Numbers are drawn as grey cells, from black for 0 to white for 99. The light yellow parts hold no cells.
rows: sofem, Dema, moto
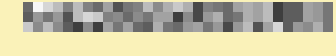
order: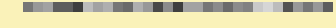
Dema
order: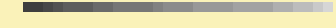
Dema
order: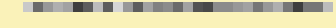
Dema
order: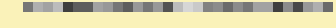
Dema

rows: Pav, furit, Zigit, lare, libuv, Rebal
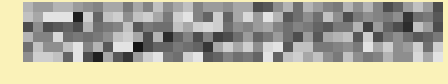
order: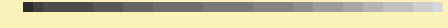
Zigit
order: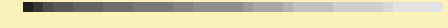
furit
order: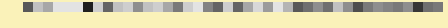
furit
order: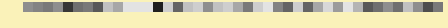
furit
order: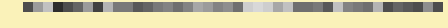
Zigit
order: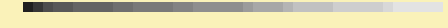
Rebal

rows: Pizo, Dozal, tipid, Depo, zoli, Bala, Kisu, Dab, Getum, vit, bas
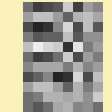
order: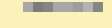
Kisu
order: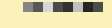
tipid
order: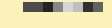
Dab
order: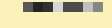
tipid
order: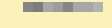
Kisu

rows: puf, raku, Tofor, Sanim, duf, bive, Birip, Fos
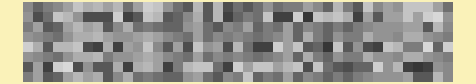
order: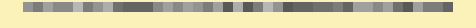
Tofor
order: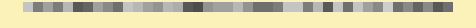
puf
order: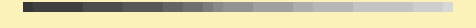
raku
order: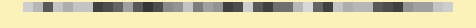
raku

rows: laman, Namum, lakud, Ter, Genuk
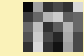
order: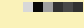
laman
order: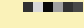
laman
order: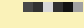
Genuk

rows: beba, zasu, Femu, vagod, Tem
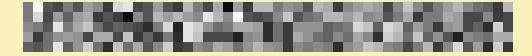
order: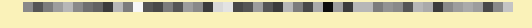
beba
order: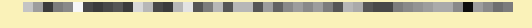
zasu
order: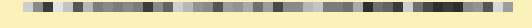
Tem

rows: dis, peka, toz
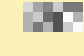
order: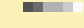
peka
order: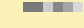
dis
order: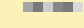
dis
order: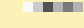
toz

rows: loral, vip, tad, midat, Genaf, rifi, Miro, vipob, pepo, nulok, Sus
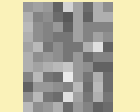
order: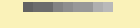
Sus
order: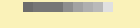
nulok
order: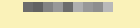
Sus
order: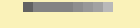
tad

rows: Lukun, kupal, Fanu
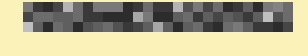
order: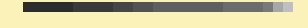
Fanu
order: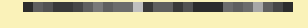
Fanu
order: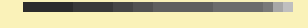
kupal

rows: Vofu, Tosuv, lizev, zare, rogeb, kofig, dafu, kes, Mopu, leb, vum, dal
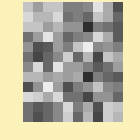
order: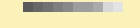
zare
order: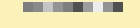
Mopu

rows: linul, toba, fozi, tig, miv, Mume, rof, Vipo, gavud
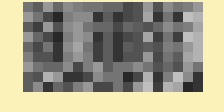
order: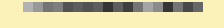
miv
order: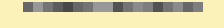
linul
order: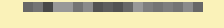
linul
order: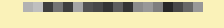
tig
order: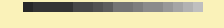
toba

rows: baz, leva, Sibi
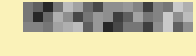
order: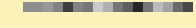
baz
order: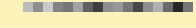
leva
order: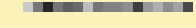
baz
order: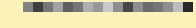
leva

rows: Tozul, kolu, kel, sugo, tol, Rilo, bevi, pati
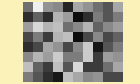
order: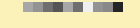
Tozul
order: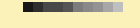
pati

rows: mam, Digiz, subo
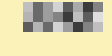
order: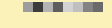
subo
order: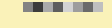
mam
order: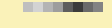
subo
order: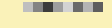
subo
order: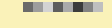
mam
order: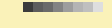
Digiz

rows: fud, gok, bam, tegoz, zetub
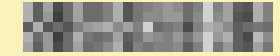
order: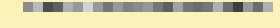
tegoz
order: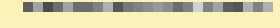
fud

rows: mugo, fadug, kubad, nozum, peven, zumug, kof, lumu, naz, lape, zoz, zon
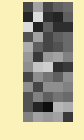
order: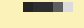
kubad
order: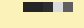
fadug
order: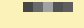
nozum
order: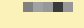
zumug

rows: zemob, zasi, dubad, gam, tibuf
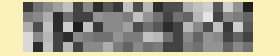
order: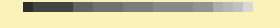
tibuf
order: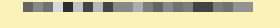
tibuf
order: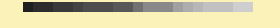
dubad

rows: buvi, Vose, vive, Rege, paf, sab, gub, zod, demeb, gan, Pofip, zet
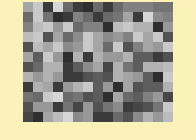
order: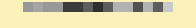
sab
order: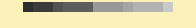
sab
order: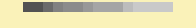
Rege
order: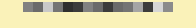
Vose

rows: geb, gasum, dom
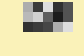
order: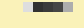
dom
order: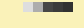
dom
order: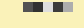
geb

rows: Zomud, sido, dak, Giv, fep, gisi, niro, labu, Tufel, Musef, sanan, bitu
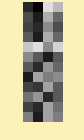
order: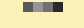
Musef
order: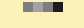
bitu
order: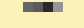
niro
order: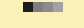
labu

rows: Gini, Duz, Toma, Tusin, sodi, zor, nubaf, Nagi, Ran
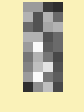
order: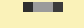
Gini
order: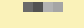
Toma
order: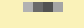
Toma
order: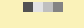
nubaf
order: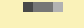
zor
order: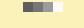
Nagi

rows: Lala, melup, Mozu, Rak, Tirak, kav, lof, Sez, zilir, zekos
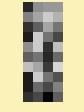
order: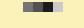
Sez
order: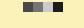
Rak

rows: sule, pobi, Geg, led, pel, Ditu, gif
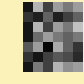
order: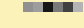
gif
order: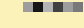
sule

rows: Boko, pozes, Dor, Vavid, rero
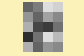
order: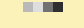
Vavid
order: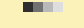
Vavid
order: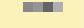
rero
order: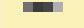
Dor

